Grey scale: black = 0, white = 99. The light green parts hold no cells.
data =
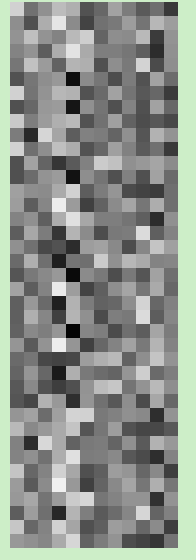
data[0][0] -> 81
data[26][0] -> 39
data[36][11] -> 50
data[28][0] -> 33
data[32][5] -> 48
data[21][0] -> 37
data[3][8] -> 46
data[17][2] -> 28
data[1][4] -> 54
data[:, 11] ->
[22, 61, 57, 56, 55, 42, 23, 40, 28, 57, 22, 54, 41, 43, 43, 56, 51, 62, 52, 43, 40, 50, 52, 48, 51, 57, 49, 55, 40, 57, 34, 59, 51, 24, 46, 57, 50, 24, 45]
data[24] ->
[58, 35, 57, 92, 58, 25, 40, 51, 63, 47, 70, 51]
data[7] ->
[31, 40, 59, 60, 8, 56, 45, 31, 51, 31, 63, 40]
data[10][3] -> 74
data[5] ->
[32, 46, 55, 59, 5, 54, 46, 30, 48, 32, 63, 42]
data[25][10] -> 76
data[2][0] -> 57
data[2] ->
[57, 74, 57, 51, 72, 80, 39, 55, 54, 72, 23, 57]
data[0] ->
[81, 44, 56, 73, 68, 32, 40, 63, 48, 35, 43, 22]
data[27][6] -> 73
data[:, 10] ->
[43, 71, 23, 17, 29, 63, 40, 63, 34, 69, 44, 64, 63, 23, 67, 17, 37, 76, 51, 63, 66, 40, 36, 64, 70, 76, 41, 72, 65, 18, 28, 69, 18, 53, 68, 19, 39, 54, 21]
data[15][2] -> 37
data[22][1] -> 68
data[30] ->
[72, 53, 59, 66, 76, 33, 46, 61, 32, 27, 28, 34]
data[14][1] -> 36
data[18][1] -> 68
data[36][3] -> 15
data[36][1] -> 61
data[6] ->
[81, 45, 57, 71, 69, 32, 41, 63, 45, 34, 40, 23]
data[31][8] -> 56
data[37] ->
[77, 40, 51, 81, 64, 31, 37, 61, 58, 40, 54, 24]
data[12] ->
[31, 42, 57, 60, 7, 55, 45, 31, 50, 31, 63, 41]
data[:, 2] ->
[56, 67, 57, 36, 60, 55, 57, 59, 60, 83, 55, 39, 57, 54, 52, 37, 48, 28, 43, 53, 51, 41, 52, 49, 57, 28, 40, 32, 69, 42, 59, 84, 44, 51, 54, 45, 43, 51, 52]
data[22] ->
[37, 68, 52, 25, 70, 56, 29, 49, 47, 85, 36, 52]
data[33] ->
[76, 40, 51, 81, 65, 31, 37, 61, 58, 40, 53, 24]

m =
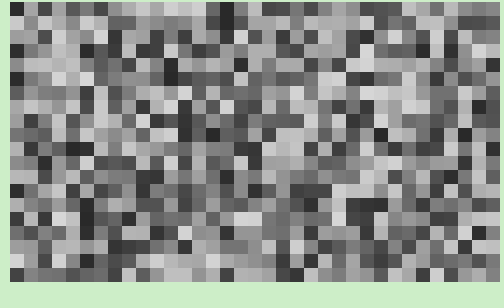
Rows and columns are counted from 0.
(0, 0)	17
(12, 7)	48
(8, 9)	82
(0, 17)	73
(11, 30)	60
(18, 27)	33
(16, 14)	57
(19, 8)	75
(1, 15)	16
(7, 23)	26
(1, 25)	79
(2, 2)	30
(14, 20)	32
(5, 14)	38
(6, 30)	44
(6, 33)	61
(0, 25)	29
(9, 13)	37
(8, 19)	37
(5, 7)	48
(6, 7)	31
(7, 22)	45
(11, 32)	21
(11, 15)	42
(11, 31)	61
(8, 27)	62
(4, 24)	78
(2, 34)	51
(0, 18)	28
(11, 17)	22
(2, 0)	61
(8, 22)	49
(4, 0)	54
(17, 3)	70
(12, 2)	29
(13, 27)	77
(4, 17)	68
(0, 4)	34
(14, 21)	19

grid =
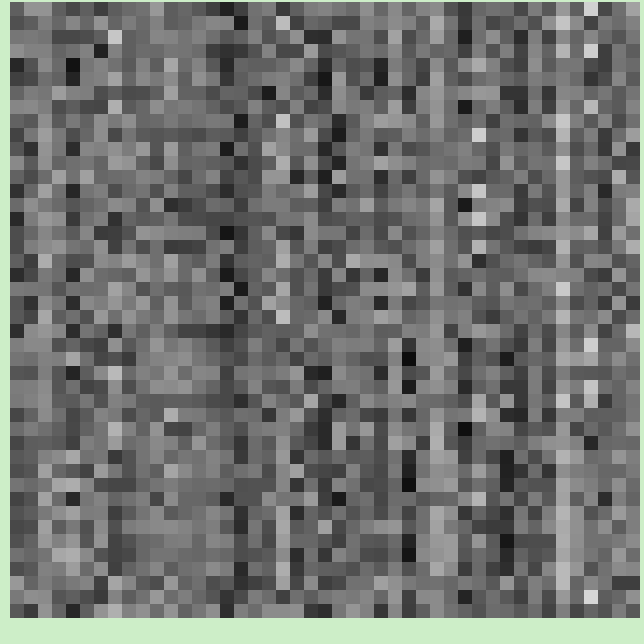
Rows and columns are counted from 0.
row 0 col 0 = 37
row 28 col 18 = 51
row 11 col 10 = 28
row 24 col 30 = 55
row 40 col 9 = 44
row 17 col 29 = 49
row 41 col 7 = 64
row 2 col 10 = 52
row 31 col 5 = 49
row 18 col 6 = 54
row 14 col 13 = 30
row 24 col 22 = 41
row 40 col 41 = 32
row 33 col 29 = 44
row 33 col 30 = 55
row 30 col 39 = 59
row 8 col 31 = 43
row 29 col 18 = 21
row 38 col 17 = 43
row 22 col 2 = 65
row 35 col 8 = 44
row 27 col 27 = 59
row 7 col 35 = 36
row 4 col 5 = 46
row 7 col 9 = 40
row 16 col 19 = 28
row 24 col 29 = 53
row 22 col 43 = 29
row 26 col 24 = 46
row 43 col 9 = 56
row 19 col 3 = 42
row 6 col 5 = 49
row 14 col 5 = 39
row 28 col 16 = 18
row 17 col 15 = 49
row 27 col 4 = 43
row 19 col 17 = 36
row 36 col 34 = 28
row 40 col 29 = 42
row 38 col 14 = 52

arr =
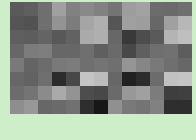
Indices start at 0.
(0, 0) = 35
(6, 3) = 66
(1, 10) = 40
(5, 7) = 40
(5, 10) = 42
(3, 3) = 40
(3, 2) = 49
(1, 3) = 57
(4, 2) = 42
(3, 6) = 37
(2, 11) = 70
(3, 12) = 36
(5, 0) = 40
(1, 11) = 62
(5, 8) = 13
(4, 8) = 58
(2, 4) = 38
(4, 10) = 47
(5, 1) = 38
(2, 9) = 30
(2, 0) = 37
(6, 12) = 25
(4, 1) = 39
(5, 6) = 73
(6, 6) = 28
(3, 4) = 40
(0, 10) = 42
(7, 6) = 9
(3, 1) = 48
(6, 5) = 30
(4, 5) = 43
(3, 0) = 40

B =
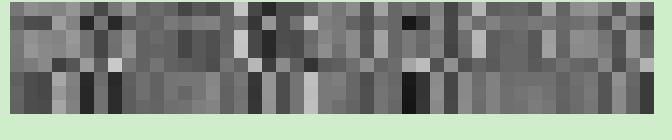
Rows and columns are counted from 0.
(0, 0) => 46
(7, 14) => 51
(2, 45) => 40
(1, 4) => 51
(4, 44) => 45
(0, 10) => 42
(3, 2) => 53
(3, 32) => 42
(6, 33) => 43
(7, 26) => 45
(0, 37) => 34
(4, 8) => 45
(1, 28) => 9
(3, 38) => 62
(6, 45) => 23
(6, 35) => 43
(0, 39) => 39
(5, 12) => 46
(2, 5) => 44
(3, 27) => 40
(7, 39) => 38
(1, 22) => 49
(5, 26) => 44
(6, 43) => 53
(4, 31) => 56
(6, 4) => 49
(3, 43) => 33
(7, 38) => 46
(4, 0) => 45
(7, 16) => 45
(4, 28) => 64
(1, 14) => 50
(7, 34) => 50
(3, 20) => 29
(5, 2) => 28
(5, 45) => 23
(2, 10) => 41
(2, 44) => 58
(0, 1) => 55
